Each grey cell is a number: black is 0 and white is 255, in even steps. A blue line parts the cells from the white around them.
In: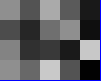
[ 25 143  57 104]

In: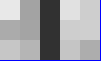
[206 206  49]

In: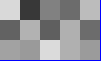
[188 176 219]

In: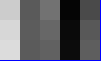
[74 10 97]

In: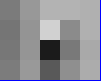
[176 139  27 153]

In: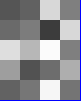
[127  60 183 158]
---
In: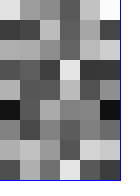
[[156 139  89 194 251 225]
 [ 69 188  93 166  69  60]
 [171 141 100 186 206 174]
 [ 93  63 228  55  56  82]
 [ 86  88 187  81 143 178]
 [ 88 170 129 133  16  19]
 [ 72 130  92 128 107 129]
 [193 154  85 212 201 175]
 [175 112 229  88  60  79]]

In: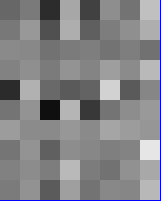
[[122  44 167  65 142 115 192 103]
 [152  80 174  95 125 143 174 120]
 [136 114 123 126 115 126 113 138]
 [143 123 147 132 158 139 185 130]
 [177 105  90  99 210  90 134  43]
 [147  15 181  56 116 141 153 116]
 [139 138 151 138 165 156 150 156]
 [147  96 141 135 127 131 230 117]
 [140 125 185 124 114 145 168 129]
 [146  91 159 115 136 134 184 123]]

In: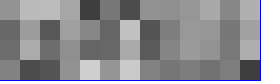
[[186 187 166  62 119  76 146 143 150 169 135 176 147]
 [156  88 159 135 101 193  84 126 152 150 120 161 104]
 [171 109 143 101 103 170  91 133 155 147 121 174 108]
 [ 76  85 146 207 149 202 129 118 125 114 126  62 130]]

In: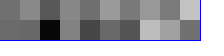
[[137  88 135 111 154 121 152 122 194 112]
 [104   8 130  71 105  85 189 161 113 107]]

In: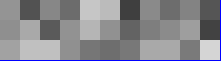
[[ 82 135 108 198 187  63 138 109 131  85 148]
 [169  90 146 181 145  99 126 139 158  66 143]
 [192 192 144 118 110 120 169 169 122 213 162]]

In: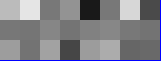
[[229 120 147  25 120 215  74 187]
 [117 134 116 129 135 120 115 119]
 [115 162  70 156 172 102 105 157]]

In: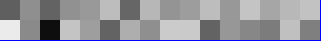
[[143  99 145 153 189 102 183 148 157 189 152 196 166 184 194  95]
 [138  14 196 158  99 174 143 203 202  99 151 135 124 192 127 235]]

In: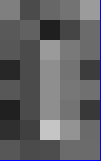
[[ 75 103 115 155 127]
 [ 97  31  69 107  89]
 [ 75 154 121 107  87]
 [ 75 142 115  60  39]
 [ 75 142 119 112  87]
 [ 75 142 115  56  32]
 [ 64 197 147 106  47]
 [ 75  77 107 107  87]]

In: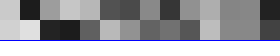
[[ 28 157 198 183  82  74 137  54 145 174 133 135  34 202]
 [224  35  28  96 185 146  99 113  86 189 136 136  66 209]]
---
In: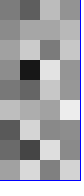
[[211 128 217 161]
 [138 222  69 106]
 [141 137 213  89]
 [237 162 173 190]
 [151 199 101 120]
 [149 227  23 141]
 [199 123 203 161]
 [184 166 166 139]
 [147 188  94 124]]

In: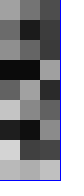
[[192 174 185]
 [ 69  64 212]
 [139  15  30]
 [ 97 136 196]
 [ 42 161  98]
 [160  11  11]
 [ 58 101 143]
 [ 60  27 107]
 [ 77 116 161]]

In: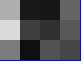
[[ 71  82  15 124]
 [ 88  48  62 218]
 [101  22  24 174]]

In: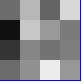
[[150 236 144 108]
 [127 114 134  52]
 [123 154 199  16]
 [215 100 183 109]]

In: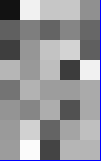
[[181 181  68 251 156]
 [191 164 100 209 154]
 [169  81 173 134 148]
 [170 156 157 178 116]
 [241  60 190 153 182]
 [ 95 211 195 150  62]
 [103 133 100 126  96]
 [144 199 198 241  18]]

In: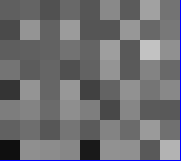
[[179  89 144 145  25 135 140 143  15]
 [112 154 107 131  91 117  87 110  97]
 [ 89  90 134  72 126 142 107 131 125]
 [136 117 145  99  65 151 102 148  52]
 [105 131  90 148  98  80 101  92 116]
 [144 194  89 158 100 114  98  96  94]
 [120 104 151  85  85 155  98 148  74]
 [115 161  91 137  86 104  81 100  95]]

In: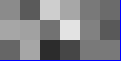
[[121 121  70  44 166 102]
 [ 89 129 227 114 161 166]
 [107 121 167 206  90 139]]
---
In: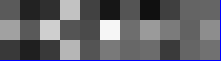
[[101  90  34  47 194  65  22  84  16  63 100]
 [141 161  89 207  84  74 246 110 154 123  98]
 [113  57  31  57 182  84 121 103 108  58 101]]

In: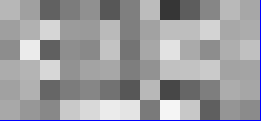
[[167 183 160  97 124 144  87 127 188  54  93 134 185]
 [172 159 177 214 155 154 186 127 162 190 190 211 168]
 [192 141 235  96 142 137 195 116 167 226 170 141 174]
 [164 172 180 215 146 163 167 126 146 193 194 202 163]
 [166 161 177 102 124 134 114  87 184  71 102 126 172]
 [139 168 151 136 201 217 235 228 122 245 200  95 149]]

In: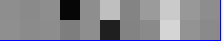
[[141 142 138 142   6 142 191 132 155 202 152]
 [138 143 139 141 126 142  31 131 138 213 147]]

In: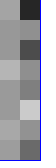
[[ 38 164]
 [144 152]
 [ 76 152]
 [143 181]
 [127 154]
 [203 154]
 [146 168]
 [106 157]]

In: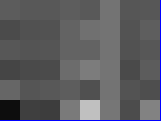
[[ 87  92  88  88  93  89 115  86]
 [ 94  75  81  82  99 112 115  83]
 [ 87  87  84  85  99  99 115  82]
 [ 92  69  74  75 108 124 116  74]
 [ 78 102  85  88  93  80 115  83]
 [130  13  63  61 122 192 118  76]]

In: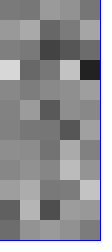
[[118 122 119 154 146]
 [165 153 169 103 123]
 [108 127 121  67  86]
 [ 34 215 104 119 194]
 [158 136 125 137 143]
 [136 130 155  89 142]
 [160 129 119 118  86]
 [129 142 140 115 170]
 [148 135 145 134 187]
 [195 158 172 121 124]
 [152  96 181  78 156]
 [124 109 147 154 145]]

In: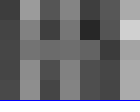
[[171  61 155  85 132  62  87]
 [208  68 129  63 118  39  84]
 [164  70 115 107 110  99  59]
 [171  69 140  78 129  78  70]
 [171  73 142  69 131  78  69]]

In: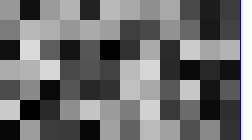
[[ 61 152  16 155 179  34 185 168 143 168  73  28]
 [ 67 123 184 174 151 170 158  64  73 146 104  24]
 [179  15 218  93  20  86   2  49 170  42 203 165]
 [ 17 171 179 215  72  83  66 187 214  40  10  39]
 [ 89  75 137   9  85  39  49 193 168  88 199  20]
 [ 46 201   1  41 142 196 155 125 209  57 107  11]
 [ 50   6 157  60  58   7 161  98 186 161  80 137]]
